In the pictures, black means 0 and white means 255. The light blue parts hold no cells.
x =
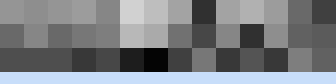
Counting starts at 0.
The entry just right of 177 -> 156
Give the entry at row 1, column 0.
105
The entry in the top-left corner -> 149
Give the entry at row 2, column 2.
78
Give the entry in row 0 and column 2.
149
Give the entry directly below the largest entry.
184
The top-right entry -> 64
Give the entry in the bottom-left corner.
78
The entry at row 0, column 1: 142
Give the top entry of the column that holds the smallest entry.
190

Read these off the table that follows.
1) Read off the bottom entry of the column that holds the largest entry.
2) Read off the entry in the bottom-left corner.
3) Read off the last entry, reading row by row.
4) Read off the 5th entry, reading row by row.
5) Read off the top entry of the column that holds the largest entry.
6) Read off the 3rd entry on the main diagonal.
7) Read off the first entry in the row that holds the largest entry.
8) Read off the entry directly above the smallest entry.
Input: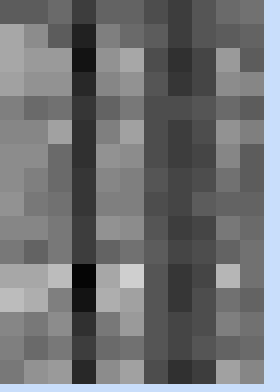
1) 161
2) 120
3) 134
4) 99
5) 99
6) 154
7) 167
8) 61
